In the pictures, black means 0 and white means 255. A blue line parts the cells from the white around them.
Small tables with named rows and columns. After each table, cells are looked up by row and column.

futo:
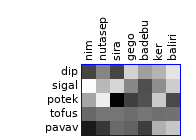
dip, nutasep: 133
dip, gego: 210
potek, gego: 64
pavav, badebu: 62
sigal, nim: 252
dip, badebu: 159
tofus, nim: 104
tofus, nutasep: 118
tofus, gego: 109
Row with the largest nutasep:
potek

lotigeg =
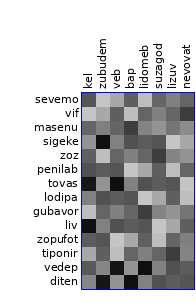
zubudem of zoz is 190
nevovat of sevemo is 101
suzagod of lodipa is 168
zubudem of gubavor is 101
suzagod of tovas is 92
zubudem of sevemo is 197
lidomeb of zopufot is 95
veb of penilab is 85
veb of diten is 147
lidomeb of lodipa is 197
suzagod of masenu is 147
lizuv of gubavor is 147

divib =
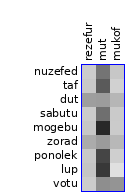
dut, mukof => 182
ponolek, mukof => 207
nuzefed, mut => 116
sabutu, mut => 111
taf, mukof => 209
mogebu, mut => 40
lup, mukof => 224
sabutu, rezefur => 203
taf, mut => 90
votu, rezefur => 204
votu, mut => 142
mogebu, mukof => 203
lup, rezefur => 197
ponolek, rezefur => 200
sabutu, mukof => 202
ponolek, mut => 69
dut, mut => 156

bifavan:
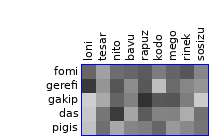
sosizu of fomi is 134
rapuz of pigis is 126
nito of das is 59
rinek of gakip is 126
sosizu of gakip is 203
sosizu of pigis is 117
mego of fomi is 100
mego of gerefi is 107
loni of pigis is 194
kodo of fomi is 124
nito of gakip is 100
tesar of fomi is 161
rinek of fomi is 86
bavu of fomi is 102
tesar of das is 118
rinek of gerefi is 134
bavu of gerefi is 141
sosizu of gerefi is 149
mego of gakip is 86
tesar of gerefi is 149
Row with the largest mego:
pigis

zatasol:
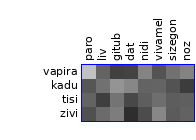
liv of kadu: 113
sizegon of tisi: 93
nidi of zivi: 76
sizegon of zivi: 91
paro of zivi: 80
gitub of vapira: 64
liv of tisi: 63
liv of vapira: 99
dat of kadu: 135
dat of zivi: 46
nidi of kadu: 99
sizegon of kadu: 83
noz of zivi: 98
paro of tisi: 99
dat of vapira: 67
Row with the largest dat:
kadu

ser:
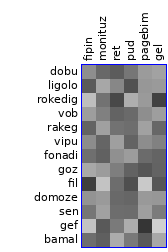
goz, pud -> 98
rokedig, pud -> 174
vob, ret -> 99
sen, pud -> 108
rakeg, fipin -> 99
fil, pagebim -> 201
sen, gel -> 123
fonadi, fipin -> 111
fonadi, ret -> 144
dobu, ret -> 92
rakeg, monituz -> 160
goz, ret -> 126
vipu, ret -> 159
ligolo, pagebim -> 151
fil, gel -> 86
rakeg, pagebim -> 161
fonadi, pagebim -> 107
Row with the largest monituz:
fil

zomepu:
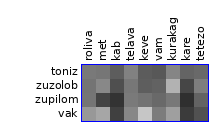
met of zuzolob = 136
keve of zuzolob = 94
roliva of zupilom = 117
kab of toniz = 93
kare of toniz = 100
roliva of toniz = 121
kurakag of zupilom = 120
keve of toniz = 92
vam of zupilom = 105
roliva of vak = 152
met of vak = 166
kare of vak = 59
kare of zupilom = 47
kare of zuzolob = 70
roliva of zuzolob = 116
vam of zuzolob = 98
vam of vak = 124
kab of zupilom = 51
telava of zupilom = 122

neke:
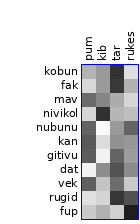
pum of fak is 216
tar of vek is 109
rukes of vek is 201
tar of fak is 56
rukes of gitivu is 156
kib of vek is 196
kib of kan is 220
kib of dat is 141
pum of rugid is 223
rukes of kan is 151
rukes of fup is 30
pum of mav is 107
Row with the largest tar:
fup

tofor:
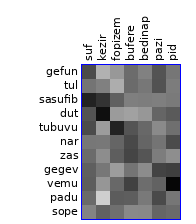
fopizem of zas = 94
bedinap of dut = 151
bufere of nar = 73
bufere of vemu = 65
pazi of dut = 101
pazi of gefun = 83
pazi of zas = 125
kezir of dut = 15
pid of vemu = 6
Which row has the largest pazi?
tubuvu

